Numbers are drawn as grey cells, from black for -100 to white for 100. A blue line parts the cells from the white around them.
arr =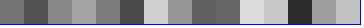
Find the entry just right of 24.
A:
52
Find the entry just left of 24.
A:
-65
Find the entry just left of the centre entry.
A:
62

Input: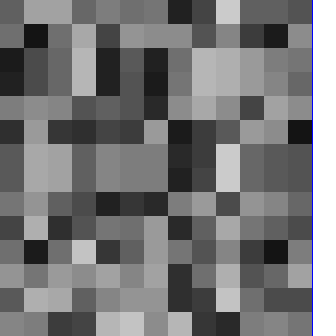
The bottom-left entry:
4
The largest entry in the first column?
16
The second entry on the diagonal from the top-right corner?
-79
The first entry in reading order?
-25
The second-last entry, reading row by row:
4
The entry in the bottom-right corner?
-8
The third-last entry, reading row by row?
-2
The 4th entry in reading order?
-19
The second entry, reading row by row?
27
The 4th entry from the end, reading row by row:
-68
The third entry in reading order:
27
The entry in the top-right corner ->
-35
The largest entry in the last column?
27
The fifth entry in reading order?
-2
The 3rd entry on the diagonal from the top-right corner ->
21
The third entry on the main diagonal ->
-19
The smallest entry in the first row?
-74

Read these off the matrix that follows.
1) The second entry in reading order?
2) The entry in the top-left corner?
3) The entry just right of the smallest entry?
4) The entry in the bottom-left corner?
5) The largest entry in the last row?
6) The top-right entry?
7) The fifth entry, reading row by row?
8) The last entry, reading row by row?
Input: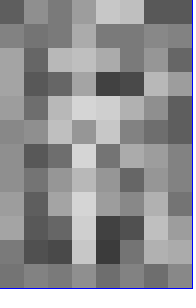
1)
12
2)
-26
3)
-9
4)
-9
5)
12
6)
-31
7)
56
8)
7

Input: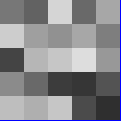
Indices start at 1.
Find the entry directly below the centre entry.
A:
-53
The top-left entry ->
-7
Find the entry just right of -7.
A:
-23
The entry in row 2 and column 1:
61
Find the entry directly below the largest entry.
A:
-58
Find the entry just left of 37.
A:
49
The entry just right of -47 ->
43

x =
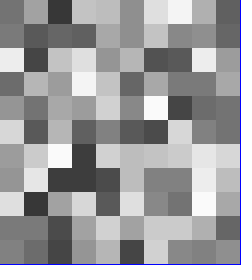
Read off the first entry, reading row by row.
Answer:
-10
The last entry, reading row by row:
12
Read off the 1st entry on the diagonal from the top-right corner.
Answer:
-25
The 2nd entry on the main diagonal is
-30
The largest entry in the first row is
91
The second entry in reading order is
27
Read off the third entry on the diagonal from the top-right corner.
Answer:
-30
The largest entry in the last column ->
69
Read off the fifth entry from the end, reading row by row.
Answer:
-46
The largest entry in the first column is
86
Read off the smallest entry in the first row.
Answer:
-57
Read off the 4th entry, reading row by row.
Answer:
53
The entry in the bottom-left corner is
1
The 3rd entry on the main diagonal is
53

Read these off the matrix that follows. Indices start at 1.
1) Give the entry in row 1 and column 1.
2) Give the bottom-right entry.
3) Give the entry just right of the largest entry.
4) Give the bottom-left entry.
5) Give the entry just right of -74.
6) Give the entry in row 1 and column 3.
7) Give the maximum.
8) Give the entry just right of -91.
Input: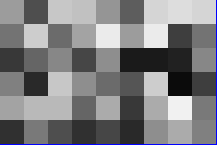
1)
22
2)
0
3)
-5
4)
-62
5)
6
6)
56
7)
89
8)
-51

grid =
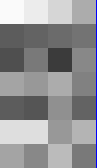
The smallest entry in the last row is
-5
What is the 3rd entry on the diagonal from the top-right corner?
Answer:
-5
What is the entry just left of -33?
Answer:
-28
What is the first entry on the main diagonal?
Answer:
96
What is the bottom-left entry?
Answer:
29
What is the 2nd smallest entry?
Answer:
-38
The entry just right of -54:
7

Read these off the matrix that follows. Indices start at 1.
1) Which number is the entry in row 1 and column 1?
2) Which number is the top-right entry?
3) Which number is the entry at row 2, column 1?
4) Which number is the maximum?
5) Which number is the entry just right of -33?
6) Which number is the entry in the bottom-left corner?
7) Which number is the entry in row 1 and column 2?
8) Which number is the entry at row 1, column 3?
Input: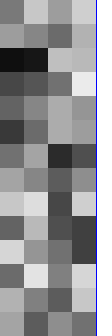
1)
-5
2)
62
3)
23
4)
84
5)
-11
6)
29
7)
56
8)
23

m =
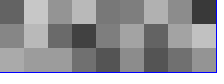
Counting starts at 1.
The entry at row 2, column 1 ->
5
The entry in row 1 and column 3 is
16
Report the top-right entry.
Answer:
-55
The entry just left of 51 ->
28
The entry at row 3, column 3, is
22
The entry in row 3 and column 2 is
22
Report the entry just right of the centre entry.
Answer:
28
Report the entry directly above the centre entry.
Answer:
-6

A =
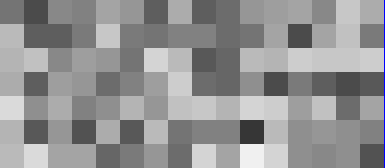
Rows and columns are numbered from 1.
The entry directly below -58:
88
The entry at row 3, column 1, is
41
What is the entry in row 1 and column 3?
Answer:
7
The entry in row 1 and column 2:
-41
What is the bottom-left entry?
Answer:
46
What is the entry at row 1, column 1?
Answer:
-9
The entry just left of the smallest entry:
1
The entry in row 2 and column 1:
46
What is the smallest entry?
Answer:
-58
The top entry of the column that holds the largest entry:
18
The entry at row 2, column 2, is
-26
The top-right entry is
35
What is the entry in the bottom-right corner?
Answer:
-36
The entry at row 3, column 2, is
51
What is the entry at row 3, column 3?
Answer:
7
